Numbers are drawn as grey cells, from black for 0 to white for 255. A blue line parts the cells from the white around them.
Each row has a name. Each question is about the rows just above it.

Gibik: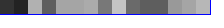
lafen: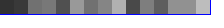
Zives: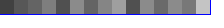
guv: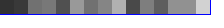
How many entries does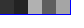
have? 5
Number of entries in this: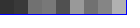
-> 9
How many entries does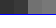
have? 4
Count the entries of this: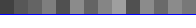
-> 14
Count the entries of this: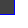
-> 1
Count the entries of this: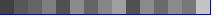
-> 15
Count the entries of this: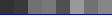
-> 8

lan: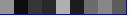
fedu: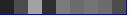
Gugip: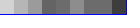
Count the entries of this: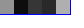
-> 5
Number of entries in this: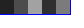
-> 5
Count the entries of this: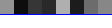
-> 8
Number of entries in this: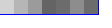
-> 7
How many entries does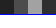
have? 4

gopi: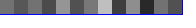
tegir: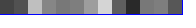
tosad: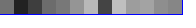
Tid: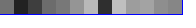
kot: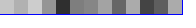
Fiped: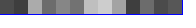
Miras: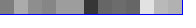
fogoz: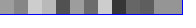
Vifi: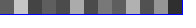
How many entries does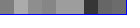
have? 9
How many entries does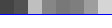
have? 8
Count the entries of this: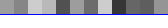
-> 12
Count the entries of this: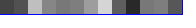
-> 13
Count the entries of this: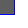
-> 1
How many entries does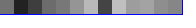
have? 13
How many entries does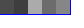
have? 5

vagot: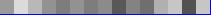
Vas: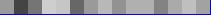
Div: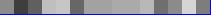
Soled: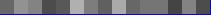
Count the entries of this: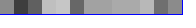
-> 13
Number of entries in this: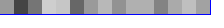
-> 15
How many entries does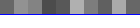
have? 10
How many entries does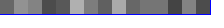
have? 15
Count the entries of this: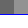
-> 2

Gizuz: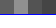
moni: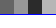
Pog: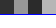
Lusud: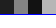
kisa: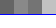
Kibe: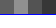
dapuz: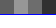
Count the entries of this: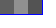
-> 3
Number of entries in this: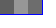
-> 3
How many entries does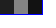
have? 3
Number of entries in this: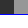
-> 2
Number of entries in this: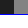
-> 2
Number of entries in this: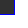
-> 1

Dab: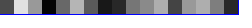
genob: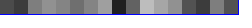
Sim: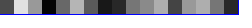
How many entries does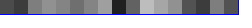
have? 17
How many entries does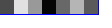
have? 7

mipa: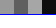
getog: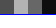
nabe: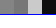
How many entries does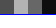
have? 4
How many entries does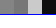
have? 4

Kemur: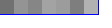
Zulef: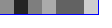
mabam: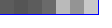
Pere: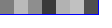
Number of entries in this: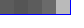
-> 5
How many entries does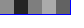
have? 5
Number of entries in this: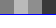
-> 4
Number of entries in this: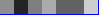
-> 7
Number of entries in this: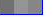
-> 3
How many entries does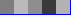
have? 5
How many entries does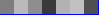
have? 7

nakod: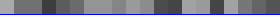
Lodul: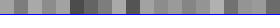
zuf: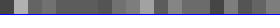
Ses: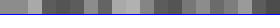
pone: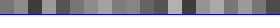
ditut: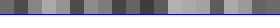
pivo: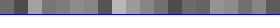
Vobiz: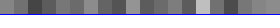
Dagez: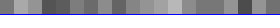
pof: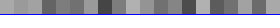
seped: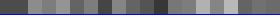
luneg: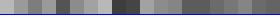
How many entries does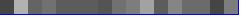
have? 17
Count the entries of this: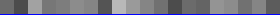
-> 20
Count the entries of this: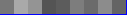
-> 9
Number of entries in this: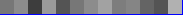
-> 13

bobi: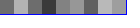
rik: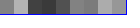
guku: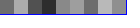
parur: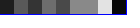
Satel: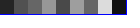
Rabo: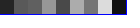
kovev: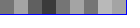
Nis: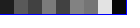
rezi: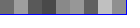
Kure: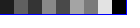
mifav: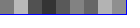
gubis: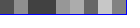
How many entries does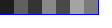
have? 7
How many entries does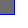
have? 1
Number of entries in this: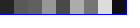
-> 9
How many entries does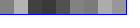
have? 9
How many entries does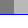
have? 2

